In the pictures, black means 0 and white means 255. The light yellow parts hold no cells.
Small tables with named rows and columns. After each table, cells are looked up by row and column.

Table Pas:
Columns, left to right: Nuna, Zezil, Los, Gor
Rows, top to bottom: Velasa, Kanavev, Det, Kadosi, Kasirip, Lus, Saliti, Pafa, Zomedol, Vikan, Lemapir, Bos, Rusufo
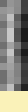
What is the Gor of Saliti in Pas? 52
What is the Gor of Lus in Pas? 27
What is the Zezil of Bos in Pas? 151
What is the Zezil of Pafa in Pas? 197
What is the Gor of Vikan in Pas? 62
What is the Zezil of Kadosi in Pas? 170
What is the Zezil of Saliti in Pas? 162
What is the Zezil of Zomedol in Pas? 169
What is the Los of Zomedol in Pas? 110
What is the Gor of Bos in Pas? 62

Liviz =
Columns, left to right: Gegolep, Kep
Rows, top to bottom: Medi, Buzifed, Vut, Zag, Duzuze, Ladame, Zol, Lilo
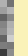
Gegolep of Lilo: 58
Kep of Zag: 175
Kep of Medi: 114
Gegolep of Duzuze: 142
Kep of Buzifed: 180
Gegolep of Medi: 177
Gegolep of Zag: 132
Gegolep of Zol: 125
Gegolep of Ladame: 100
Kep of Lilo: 140
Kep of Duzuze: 183
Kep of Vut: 136
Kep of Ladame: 205
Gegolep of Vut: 99
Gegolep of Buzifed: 158
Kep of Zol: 121

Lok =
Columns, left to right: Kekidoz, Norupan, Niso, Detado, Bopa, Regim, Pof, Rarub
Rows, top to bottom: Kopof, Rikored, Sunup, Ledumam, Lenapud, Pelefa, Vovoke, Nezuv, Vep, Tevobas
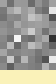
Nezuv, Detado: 142
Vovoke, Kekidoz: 130
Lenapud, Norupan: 137
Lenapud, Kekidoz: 148
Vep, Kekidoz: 127
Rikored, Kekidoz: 121
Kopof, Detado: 152
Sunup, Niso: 134
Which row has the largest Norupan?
Vep

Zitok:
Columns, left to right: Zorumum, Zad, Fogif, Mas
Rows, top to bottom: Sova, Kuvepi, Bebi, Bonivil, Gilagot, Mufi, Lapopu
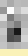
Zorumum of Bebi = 223
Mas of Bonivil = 180
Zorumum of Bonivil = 181
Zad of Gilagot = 81
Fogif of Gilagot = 24
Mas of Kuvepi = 219
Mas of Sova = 184
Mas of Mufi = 211

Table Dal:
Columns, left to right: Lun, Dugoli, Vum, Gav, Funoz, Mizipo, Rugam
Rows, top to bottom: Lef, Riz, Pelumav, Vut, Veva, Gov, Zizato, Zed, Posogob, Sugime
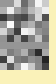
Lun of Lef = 151
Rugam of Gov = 113
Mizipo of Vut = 120
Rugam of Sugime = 67
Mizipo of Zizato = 149
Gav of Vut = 155
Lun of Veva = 212
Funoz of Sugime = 201
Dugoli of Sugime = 89
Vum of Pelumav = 81
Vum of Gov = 157
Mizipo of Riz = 208
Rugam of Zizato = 148
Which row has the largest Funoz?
Veva

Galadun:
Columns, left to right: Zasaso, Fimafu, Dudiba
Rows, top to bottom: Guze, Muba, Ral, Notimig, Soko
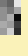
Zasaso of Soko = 155
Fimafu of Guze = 98
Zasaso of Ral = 144
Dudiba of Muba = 165
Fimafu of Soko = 205
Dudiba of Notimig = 61
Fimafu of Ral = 174
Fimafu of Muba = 119
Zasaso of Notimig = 170
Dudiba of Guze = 230
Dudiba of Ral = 11
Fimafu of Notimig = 156
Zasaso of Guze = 119
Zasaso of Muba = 144
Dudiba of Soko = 44

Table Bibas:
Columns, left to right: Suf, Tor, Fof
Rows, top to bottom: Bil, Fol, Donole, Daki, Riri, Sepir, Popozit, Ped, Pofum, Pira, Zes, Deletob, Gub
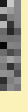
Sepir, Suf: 117
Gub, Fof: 122
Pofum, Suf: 137
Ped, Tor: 75
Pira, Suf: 121
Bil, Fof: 137
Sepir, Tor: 113
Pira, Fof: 102
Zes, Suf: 145
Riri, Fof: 86
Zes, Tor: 141

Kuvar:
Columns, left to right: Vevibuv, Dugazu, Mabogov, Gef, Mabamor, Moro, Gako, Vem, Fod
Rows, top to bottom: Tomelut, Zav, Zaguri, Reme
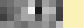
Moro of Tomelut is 71
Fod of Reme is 188
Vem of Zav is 181
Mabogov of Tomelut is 135
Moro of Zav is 24
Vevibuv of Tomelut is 103
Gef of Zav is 167
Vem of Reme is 121
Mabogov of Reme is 122
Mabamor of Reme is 137
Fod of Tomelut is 86
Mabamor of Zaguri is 164
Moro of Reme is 134
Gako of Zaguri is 163
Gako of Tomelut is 160
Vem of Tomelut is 134
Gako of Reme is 152
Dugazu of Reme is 143

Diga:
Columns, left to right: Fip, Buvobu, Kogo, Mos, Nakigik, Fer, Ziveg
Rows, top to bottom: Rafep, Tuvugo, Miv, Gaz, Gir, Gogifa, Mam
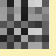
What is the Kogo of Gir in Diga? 181
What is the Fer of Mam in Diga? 165
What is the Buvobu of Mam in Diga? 56
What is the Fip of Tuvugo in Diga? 155
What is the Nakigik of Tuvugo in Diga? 139
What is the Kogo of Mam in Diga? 136

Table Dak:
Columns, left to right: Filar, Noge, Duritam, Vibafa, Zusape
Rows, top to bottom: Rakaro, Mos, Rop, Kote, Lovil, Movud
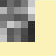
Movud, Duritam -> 120
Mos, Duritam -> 148
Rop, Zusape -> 174
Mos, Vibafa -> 158
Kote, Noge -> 200
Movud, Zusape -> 47
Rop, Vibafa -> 95
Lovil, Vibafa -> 75
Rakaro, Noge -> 108
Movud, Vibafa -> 70
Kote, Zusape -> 45
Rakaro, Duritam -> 86
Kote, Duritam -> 172
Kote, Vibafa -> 129
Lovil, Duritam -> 109
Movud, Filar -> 195
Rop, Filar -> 111
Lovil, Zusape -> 42
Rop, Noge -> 109
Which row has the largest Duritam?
Kote

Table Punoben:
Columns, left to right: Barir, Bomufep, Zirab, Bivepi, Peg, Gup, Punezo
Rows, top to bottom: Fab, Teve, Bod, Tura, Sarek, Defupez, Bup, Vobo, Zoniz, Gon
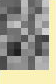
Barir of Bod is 73
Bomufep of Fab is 105
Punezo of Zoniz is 166
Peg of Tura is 104
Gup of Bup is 78
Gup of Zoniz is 182
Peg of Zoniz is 98
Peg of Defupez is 160
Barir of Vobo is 152

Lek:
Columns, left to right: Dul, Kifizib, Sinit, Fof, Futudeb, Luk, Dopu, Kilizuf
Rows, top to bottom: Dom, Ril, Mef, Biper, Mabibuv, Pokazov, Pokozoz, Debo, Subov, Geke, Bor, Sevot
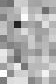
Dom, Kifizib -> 113
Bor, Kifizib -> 139
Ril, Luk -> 184
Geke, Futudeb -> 185
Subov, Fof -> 169
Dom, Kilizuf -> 184
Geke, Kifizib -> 192
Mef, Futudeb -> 191
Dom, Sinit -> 206
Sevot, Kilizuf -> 159
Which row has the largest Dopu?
Bor

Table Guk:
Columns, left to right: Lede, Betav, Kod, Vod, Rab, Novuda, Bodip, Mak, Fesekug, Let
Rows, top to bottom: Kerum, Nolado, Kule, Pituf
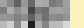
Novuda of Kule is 142
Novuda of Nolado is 121
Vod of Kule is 140
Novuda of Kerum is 171
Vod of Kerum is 151
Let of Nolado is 157
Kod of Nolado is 144

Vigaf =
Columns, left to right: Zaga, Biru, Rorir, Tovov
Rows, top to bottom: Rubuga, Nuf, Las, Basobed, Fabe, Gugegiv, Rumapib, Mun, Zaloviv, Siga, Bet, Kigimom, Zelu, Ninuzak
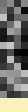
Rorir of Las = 102
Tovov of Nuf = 11
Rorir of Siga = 172
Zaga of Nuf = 127
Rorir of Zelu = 175
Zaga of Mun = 40
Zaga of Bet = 157
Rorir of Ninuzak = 58
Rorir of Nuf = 142
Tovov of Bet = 187
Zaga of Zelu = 46
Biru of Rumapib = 199
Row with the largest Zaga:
Las

